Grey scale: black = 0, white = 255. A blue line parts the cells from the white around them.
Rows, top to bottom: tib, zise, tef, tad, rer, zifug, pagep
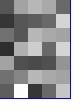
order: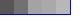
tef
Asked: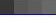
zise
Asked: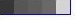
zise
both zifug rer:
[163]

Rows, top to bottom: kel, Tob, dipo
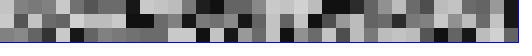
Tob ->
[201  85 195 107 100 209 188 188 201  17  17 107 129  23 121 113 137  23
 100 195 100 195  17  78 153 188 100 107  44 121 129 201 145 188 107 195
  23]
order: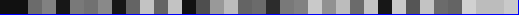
Tob
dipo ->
[129 137 100  51 201  23 100 129 121 113 107 107 201 201  17 195  23 153
 107 195  17 145 107 195  78 188 121 188 195 188  85  17 100  23 188 209
 100]
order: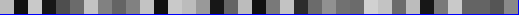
Tob

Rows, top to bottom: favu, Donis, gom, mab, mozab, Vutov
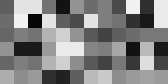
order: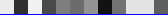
favu
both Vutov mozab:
[141]

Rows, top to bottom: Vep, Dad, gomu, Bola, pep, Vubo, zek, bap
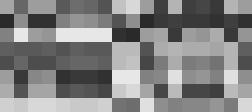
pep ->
[ 77 102  77  77  95 102 102  95 186 194  70 123 172 123 129 115 180  77]
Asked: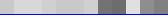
bap
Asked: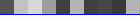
Vep

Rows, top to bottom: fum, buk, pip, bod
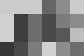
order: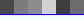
buk
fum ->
[203 203 203 101 140 203]
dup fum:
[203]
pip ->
[209  61 109  73  87 189]
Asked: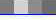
bod
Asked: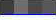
pip
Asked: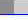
fum

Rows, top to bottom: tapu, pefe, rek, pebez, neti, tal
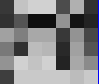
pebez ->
[121  49 188 182  41 161  84]
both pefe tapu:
[49]
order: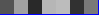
pebez
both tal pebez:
[188]
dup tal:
[201]
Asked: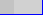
tapu

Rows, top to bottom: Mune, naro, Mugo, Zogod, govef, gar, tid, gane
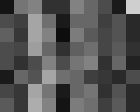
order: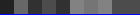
govef
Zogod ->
[ 76  70 158 103  49  96 111  70  90  49]
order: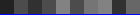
govef
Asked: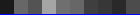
gar
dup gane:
[90]
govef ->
[ 76  49  76 130  76 117 130  49 103  34]
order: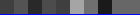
naro

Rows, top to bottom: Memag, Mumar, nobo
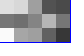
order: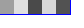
Memag
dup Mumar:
[118]
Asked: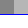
Mumar
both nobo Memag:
[159]
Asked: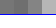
Mumar

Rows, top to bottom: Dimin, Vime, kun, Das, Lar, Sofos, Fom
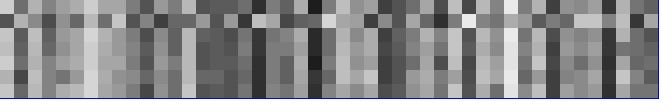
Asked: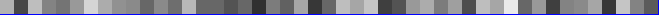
Sofos
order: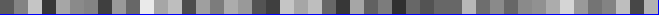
Sofos
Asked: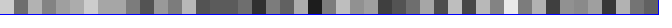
Dimin

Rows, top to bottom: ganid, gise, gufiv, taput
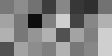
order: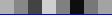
gise
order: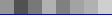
gufiv
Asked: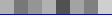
gufiv
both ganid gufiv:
[120]
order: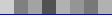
gufiv
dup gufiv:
[177]

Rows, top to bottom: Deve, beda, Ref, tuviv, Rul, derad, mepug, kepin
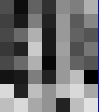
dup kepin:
[190]
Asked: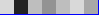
mepug
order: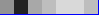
mepug
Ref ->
[ 72 106 176  26 153  98  84]
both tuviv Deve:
[78]
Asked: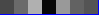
Rul

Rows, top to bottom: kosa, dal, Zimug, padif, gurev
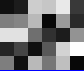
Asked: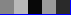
dal
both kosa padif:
[16]
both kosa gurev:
[16]
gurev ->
[126  16 185 119 191   8]

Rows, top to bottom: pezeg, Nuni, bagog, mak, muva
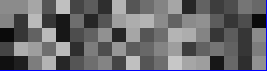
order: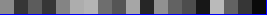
bagog
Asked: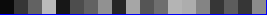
bagog

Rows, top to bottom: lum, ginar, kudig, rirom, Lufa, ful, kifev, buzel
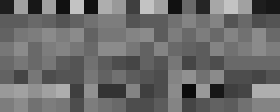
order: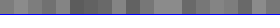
rirom
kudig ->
[ 98 119 125 139 125 139  98 119 119 132 139  92 125 105 125 105 132 113
 139 105]

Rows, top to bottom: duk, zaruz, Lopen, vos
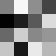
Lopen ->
[104 206 136 150]
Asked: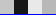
vos

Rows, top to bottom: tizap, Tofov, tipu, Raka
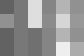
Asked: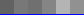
tipu
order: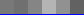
tipu
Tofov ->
[145 120 222 139 214 152]
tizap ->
[ 98 120 222 133 180 145]
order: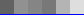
tizap

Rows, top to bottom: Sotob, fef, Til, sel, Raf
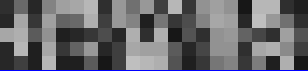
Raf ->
[ 39  63  31 183  31  31  91  23  63 191 183 175  83  31  55 118 131  55
 125  31 175  23]
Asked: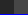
sel
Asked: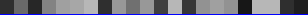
Sotob

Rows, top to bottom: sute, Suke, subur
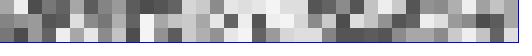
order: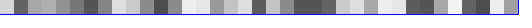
sute
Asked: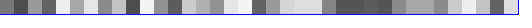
subur
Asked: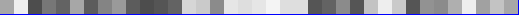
sute
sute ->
[167 238  77 119  99 167  92 132 154  92  77  85  99 214 202 139 230 222
 230 244 222 222  85  99 139  85 195 238 202  85 146 139 175 238 161 195
 167]
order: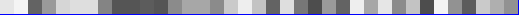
subur
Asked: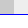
subur

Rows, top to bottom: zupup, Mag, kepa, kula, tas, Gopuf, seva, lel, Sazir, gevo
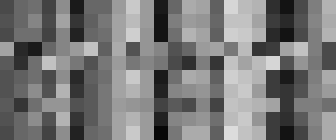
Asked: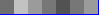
tas
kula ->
[163  41  26 103 133 155 194  96 171  82 149 133  82 103 155 163 119 187
  53  60 163 194 126  74]
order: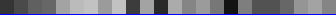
Mag

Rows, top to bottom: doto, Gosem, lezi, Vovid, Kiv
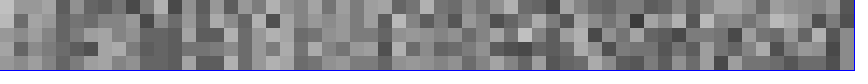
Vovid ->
[164 101 139 124 108  93  80 164 171 124  93 101  93 116 116 124 139 108
 152 124 171 116 171 132 116 152 158  80 177 108 139 101 108 124 145  93
  80  73 101  93 108 171 145  80 124 116 116  86 116  93 158 116 101 132
 171  80 124 152 145  73 139]
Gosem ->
[185 108 164 152 101 116 108 132 132 152  73 139 108 152 101 171 139 101
 177  80 164 132 152 139 152 124 158  93 185 132  93 124  86 152 132  80
 101 124 171 124  86 164 139 116 139  59 164 139 177  86 185 132 139 116
 139 185 171 145  80 124  80]
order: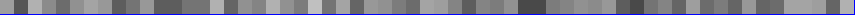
lezi
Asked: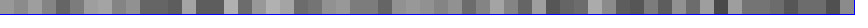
Kiv
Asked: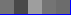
lezi

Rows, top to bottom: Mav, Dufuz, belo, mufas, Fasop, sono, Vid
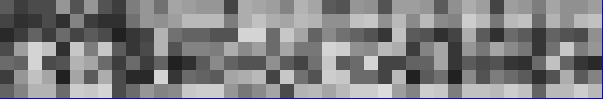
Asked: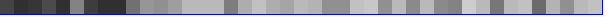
Dufuz
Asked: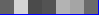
Fasop
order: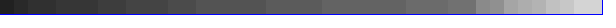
belo
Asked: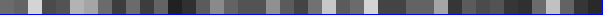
Fasop
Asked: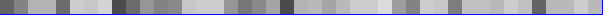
Vid
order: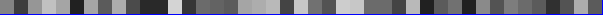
sono
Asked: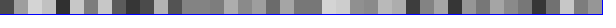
mufas

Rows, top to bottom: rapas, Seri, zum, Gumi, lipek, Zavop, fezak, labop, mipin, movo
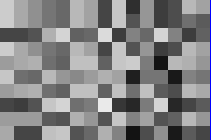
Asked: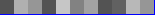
mipin
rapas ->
[204 169 144 117 104 184 162  69 198  47 150  61  77 184 162]

